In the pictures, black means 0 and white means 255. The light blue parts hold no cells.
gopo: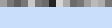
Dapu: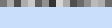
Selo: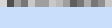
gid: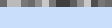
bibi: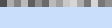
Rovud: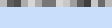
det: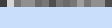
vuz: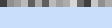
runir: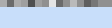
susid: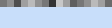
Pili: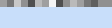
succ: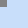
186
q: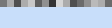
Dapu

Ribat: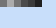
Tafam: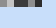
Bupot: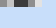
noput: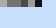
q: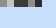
Tafam
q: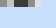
Bupot
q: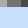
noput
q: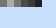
Ribat

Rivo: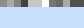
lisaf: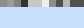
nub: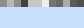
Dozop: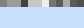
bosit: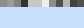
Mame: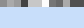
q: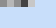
nub
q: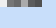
nub
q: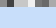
nub
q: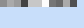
Mame

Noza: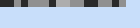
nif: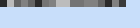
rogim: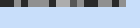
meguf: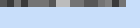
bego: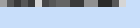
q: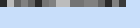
nif
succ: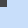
87
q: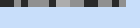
Noza

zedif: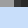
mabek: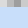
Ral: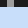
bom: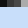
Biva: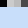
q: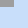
zedif
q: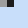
Ral
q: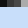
bom

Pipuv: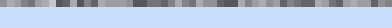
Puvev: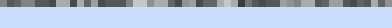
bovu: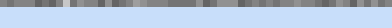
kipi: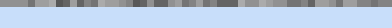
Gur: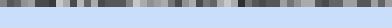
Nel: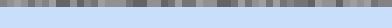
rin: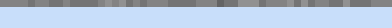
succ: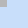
100
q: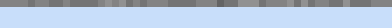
rin
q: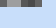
Puvev

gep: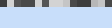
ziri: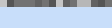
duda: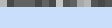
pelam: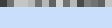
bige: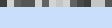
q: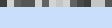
bige
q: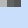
ziri

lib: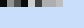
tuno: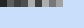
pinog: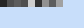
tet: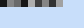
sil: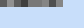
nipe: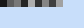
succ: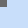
22
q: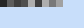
tuno

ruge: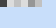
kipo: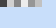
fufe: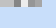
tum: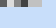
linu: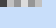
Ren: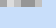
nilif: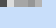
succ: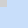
134
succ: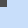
220
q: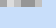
Ren
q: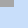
nilif
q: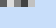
tum
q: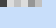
ruge

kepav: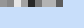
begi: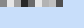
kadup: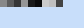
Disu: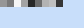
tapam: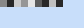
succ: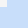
163
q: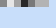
kepav
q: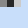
tapam
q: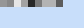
kepav
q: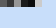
kadup
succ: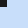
11
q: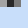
kepav

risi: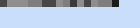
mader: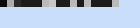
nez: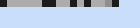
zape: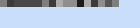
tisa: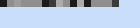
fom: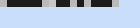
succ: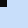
172
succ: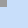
142
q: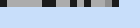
nez
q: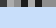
tisa
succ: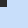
27

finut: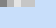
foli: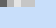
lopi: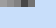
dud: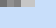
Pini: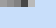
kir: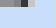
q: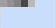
Pini
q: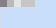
finut

